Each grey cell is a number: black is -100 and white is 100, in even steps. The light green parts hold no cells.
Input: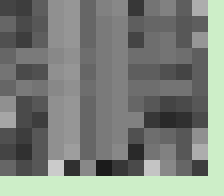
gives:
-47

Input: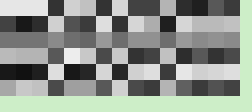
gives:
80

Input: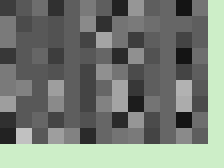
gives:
-52

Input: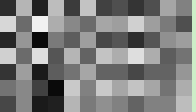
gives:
-65

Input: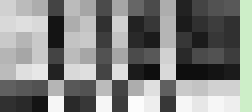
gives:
64
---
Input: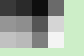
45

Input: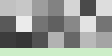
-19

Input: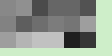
51

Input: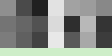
-30

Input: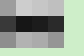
40

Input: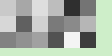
-36
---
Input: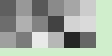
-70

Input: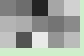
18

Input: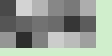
47

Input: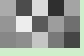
-6

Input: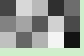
92

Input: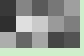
-46

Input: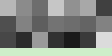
-55
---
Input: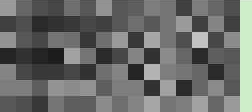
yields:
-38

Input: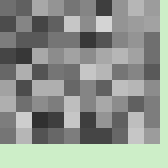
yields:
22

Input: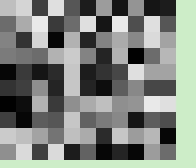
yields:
-78

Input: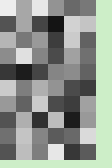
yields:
-6

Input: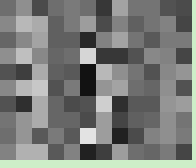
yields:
-41

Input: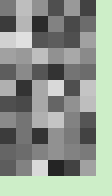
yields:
-48
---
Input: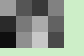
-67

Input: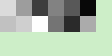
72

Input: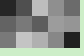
-22

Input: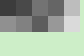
-53

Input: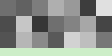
-40

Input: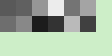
-30
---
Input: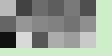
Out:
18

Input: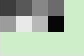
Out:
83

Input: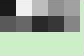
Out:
-19

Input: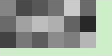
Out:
26

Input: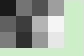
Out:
-52

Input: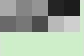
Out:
-7

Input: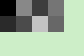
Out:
-41

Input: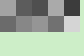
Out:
6
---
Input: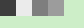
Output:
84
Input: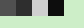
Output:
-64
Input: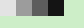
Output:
22
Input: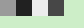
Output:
-74
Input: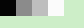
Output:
9
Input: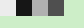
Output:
-83
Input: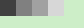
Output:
0
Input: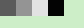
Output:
16
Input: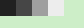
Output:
-45
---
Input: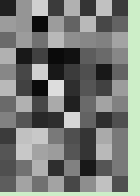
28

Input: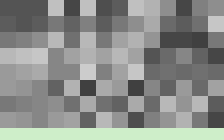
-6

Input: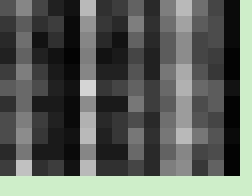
-92

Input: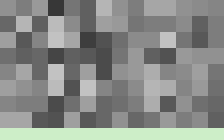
-2

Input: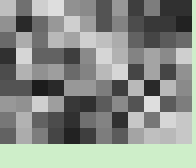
-17

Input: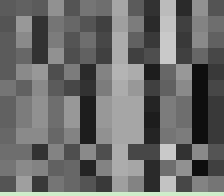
-24

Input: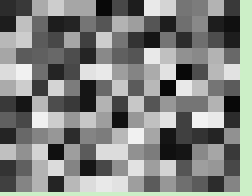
-77
